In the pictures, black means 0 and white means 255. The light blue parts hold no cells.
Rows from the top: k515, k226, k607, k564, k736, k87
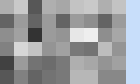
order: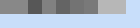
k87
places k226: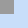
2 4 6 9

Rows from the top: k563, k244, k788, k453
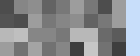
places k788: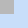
1 6 7
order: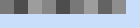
k563
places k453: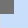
2 4 8
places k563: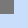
5 7

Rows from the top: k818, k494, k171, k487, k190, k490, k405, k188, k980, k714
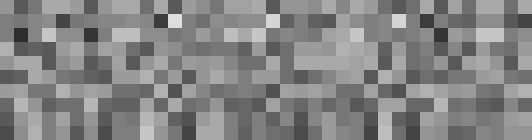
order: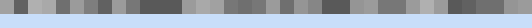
k490
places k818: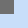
11 28 30 34 37
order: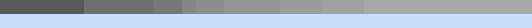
k818

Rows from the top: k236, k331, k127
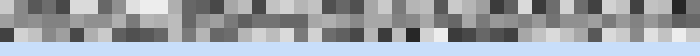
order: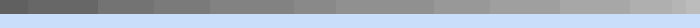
k331
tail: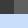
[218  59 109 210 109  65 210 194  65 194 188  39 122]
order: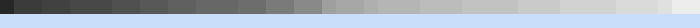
k127
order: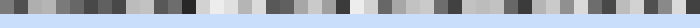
k236
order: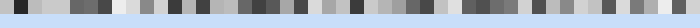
k127
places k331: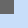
14 21 22 33 50
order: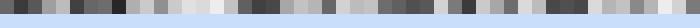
k236

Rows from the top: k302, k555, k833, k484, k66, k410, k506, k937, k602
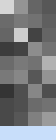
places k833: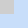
2
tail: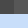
[128 155]

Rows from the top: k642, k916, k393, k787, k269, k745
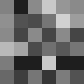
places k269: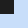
2 3 5 6
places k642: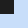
2
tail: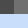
[ 88 118]
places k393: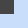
2 4 6
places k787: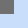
4

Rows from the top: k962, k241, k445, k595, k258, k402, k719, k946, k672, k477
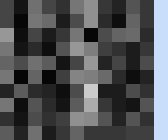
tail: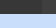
[63]
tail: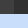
[28 55]
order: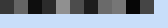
k241
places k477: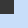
5 7 8 9
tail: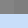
[106  43  14  35]

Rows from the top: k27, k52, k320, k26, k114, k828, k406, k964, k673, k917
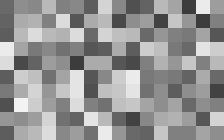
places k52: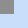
10
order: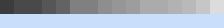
k114
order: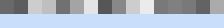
k828
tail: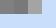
[86]

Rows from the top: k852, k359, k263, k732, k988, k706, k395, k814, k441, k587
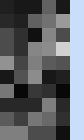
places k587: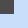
3 4
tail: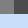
[76 16]
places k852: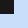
2 3 5
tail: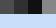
[76]
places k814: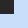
1 2 3 5
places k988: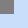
3
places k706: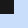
1 4

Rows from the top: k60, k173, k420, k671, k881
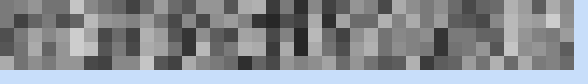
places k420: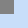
21 30 39
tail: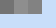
[122  53 115 122 149  86 197 142 149 130  93]
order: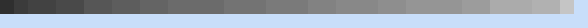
k60
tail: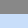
[197  86  66 171 136 122 107  47 100  73 149 130 142 163 107 149 115  86
  93 177  59  93 100 156 115 177 107 171 122 130 107]
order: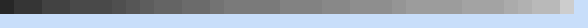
k420
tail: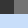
[122 149  86 197 142 149 130  93]

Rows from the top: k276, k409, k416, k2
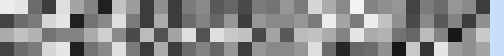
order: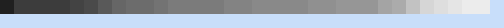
k409
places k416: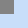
5 6 25 32

